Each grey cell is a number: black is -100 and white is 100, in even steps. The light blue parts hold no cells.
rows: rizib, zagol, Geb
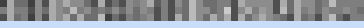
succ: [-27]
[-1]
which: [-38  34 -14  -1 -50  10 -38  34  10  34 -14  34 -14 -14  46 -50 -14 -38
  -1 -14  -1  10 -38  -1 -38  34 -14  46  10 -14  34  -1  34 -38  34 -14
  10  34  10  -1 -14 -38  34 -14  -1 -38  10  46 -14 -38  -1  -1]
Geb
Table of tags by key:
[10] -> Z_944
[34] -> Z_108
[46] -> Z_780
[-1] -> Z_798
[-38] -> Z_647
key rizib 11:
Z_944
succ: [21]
[10]

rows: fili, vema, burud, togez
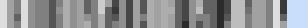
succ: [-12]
[26]
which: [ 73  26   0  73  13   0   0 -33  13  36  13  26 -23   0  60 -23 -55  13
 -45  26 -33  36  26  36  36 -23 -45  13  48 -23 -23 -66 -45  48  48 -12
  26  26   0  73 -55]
vema

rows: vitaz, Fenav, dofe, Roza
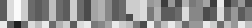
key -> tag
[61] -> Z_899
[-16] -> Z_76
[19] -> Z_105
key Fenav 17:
Z_76
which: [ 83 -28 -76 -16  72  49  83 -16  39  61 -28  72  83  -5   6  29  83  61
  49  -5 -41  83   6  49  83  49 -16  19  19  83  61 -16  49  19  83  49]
Roza

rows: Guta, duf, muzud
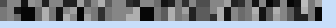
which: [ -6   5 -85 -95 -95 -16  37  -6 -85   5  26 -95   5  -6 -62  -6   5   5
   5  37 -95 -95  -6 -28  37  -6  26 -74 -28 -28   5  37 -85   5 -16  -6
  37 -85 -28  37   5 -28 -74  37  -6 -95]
duf
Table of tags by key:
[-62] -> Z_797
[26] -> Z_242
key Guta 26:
Z_797
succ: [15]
[5]
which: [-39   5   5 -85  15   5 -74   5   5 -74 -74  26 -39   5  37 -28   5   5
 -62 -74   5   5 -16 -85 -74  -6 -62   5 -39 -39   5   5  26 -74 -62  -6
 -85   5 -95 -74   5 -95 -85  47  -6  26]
Guta

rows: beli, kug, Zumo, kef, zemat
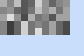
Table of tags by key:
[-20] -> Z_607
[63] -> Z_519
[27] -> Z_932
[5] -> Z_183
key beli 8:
Z_183
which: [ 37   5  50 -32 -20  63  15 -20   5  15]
beli
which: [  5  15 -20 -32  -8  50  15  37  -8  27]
kug

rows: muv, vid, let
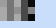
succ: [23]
[-8]
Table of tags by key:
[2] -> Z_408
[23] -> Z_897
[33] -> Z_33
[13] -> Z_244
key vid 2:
Z_244
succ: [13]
[-43]
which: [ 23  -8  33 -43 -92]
muv

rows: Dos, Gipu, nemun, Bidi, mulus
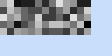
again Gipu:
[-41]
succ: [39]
[-20]
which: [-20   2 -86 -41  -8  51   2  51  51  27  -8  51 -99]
Bidi

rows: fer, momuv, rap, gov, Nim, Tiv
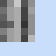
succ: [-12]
[24]
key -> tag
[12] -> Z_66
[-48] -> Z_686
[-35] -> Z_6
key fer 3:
Z_6

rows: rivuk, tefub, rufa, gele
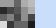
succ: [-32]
[12]
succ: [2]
[-45]

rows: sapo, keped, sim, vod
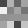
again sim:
[16]
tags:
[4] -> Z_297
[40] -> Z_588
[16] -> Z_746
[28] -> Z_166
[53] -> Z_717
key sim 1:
Z_746
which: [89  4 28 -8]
keped
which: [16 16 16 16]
sim

